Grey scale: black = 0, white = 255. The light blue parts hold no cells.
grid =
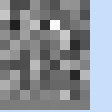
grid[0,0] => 173
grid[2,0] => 108
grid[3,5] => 140
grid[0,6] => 147
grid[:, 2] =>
[76, 168, 152, 159, 125, 80, 78, 84, 76, 150, 124]
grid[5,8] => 149
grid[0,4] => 102
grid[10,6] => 124
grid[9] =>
[140, 110, 150, 117, 134, 129, 186, 78, 119]
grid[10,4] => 124
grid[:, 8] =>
[98, 78, 131, 86, 83, 149, 129, 183, 132, 119, 123]
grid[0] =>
[173, 73, 76, 145, 102, 81, 147, 146, 98]
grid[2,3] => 194
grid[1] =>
[198, 89, 168, 131, 115, 95, 99, 131, 78]
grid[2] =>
[108, 31, 152, 194, 48, 250, 98, 116, 131]
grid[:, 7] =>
[146, 131, 116, 78, 42, 74, 153, 38, 95, 78, 124]
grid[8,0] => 174
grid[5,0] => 164
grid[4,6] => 183
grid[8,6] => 104
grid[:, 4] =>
[102, 115, 48, 128, 93, 73, 111, 78, 92, 134, 124]
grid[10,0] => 123

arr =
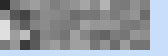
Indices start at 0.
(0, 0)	40
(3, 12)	118
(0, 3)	158
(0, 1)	120
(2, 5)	128
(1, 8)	120
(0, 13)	144
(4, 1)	151
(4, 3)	90
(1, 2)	68
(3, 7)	160
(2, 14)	131
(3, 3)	87
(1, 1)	86
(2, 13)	121
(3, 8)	134
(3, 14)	142
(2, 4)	140
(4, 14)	116
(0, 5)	127
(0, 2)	143
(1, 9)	118
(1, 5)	136
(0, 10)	179
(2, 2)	94

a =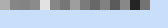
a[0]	174
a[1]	134
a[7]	158
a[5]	134
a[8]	123

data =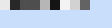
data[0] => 233
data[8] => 99
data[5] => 21

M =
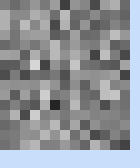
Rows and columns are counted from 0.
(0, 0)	126
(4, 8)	129
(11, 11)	131
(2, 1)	123
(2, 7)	100
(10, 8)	115
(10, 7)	184
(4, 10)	166
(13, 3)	142
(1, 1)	138
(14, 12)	67
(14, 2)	166
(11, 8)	144
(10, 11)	124
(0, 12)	106
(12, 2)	145
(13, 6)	186
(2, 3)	135
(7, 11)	160
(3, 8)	106
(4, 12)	106
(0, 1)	107
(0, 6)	63
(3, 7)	160
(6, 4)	67
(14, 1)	123
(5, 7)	172
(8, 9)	144
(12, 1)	117
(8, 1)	143
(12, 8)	91
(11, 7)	142
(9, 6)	129
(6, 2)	124
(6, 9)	109
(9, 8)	110

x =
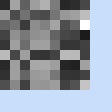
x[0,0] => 41
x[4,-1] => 65
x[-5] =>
[54, 159, 108, 159, 160, 113, 54, 54, 65]
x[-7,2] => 58
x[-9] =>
[41, 163, 96, 158, 177, 124, 39, 45, 71]
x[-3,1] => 158
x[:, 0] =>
[41, 154, 99, 67, 54, 186, 41, 49, 79]
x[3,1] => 144
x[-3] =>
[41, 158, 61, 168, 169, 158, 37, 33, 161]
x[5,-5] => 52
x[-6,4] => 149
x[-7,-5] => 129
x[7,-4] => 119
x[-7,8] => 255
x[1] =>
[154, 75, 114, 80, 75, 117, 152, 159, 189]
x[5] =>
[186, 71, 159, 54, 52, 66, 186, 185, 64]
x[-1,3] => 151
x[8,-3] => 65
